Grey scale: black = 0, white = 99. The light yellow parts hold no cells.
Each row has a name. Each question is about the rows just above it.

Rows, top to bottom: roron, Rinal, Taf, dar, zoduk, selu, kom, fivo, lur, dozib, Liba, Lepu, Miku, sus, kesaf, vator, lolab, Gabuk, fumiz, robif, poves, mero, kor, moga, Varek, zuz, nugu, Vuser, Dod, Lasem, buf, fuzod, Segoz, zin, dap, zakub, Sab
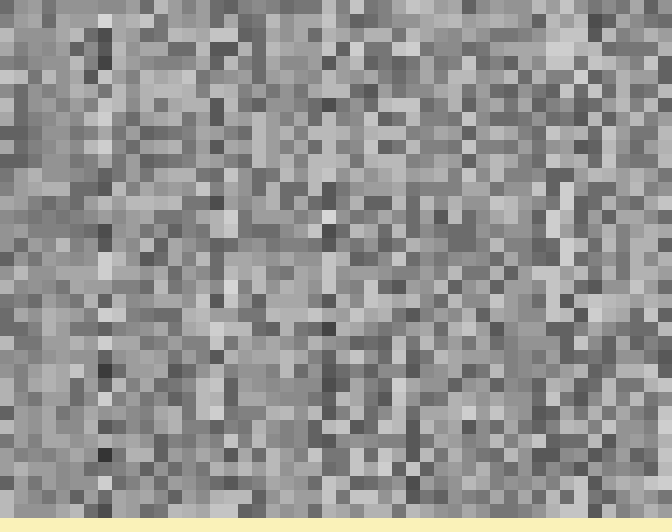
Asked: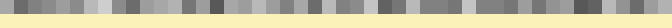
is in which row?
Liba
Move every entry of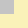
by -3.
[73]
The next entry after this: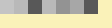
[54]
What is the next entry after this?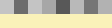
[54]
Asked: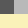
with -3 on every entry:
[31 69]
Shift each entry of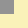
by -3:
[54]
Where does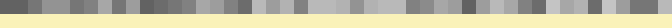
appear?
dozib

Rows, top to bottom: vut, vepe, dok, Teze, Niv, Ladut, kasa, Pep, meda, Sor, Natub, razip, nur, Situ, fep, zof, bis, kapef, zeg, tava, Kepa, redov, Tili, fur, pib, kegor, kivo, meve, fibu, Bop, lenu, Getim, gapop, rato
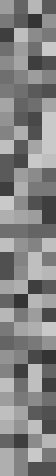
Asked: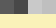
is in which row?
razip
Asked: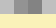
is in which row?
kapef
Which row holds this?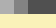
rato

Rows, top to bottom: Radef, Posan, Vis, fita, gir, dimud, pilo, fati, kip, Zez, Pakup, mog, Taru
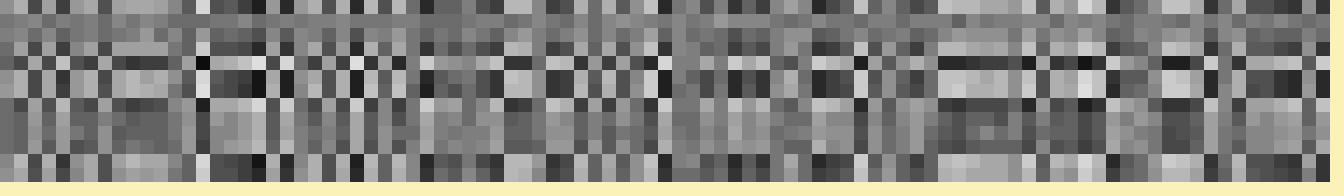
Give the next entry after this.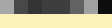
[65]
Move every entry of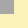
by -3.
[62]
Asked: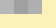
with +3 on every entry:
[74 65 71]
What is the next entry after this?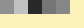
[31]
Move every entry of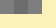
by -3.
[46 39 46]

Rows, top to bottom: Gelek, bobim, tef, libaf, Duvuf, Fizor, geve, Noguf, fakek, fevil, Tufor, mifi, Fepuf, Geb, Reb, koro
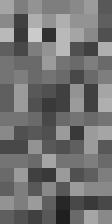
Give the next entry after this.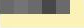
[49]
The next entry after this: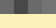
[41]
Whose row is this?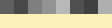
libaf
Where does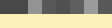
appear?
Tufor
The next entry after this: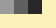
[28]
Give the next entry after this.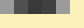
[25]
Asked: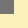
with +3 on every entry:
[48]

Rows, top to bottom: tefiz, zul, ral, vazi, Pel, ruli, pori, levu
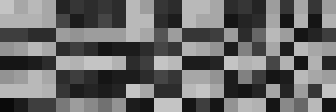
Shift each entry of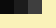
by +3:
[ 7 14 27]
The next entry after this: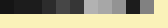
[24]

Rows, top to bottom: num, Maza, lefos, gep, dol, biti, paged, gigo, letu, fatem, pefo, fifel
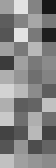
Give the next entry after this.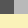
[26]
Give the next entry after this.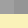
[54]

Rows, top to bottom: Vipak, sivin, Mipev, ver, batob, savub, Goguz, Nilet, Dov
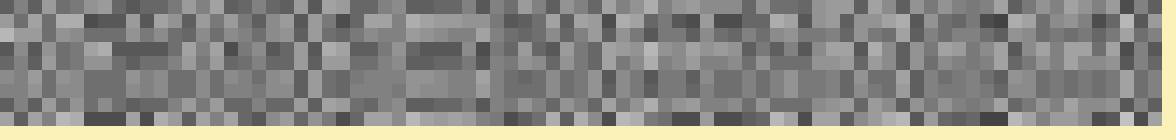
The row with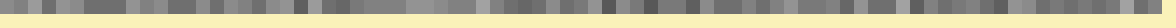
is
savub
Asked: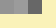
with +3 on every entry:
[60 63 43]
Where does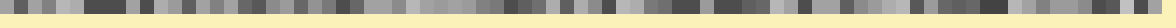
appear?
Dov
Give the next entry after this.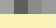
[67]
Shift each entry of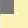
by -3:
[44]

